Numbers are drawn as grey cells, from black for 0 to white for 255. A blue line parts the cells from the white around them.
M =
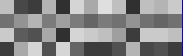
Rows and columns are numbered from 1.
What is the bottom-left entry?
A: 60
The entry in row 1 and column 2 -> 72
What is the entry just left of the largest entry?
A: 169
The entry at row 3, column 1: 202
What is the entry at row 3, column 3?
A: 81
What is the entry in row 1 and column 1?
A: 191
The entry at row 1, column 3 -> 60
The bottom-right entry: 60
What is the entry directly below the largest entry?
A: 123
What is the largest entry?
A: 223
